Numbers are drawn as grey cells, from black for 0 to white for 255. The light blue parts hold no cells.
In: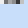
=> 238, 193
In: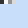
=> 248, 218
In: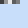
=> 233, 152
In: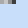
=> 199, 170
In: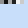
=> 244, 203
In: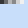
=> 240, 210
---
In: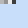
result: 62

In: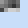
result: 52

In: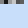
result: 24

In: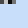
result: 14

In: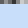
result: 53

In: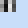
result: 14
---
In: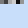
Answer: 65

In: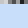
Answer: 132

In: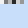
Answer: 120

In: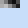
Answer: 175

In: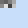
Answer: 166

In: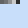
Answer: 99

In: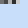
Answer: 113
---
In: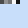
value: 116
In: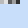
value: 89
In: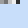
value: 198
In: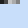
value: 198
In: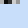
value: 52
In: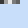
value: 233
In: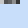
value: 95
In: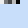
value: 68
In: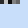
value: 15
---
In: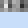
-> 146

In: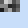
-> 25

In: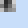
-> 191

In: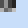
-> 177

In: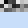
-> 191

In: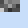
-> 200

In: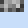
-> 65
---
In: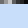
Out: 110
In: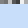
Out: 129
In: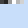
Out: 65
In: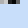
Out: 176
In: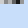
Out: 205
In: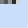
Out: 124
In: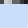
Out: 72
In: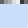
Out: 98
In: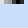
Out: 224
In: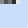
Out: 136
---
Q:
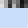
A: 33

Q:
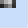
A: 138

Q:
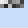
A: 77

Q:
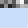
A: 188

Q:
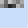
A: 183

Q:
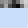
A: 109

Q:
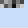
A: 160
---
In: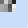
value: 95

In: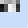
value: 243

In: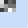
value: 253

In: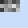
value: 132

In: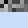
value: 123

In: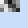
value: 172

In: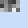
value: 118

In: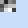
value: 249
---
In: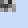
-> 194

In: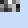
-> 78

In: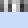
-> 86

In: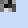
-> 176

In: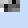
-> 106

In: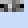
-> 155

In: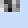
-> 19

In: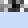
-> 62
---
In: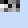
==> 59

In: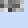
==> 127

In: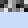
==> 78

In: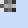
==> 224

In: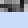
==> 184

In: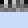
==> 6

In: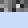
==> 103
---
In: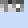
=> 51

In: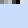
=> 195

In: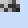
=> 170

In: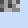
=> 92

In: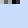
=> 168

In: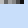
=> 160

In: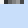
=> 99

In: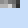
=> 117

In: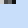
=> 100

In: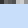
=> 92
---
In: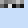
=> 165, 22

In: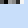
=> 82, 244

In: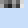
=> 143, 230

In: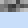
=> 181, 195

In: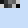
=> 20, 7

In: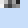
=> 231, 143

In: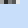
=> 165, 232
